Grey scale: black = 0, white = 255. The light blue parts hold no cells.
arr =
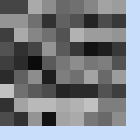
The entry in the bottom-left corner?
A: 76
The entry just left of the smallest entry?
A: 43
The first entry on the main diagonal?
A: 69
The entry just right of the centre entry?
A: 141
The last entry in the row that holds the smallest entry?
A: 82
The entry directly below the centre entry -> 126
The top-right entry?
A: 156
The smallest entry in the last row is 18
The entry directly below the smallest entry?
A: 141
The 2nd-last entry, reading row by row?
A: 105
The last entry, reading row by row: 141
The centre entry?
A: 119
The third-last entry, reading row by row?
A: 119
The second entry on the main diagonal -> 148

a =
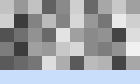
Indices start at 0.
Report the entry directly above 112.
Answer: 60
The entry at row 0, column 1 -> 152
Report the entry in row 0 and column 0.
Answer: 194
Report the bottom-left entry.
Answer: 90
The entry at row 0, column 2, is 194
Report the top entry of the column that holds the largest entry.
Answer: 160
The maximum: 241
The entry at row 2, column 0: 82
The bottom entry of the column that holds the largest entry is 167
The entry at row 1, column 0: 207

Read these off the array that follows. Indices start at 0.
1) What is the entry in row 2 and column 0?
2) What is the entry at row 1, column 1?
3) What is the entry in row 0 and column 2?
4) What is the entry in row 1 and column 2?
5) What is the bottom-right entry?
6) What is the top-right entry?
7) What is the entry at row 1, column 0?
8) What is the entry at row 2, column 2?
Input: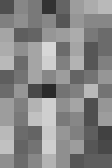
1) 165
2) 143
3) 121
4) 121
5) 94
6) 185
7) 128
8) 100
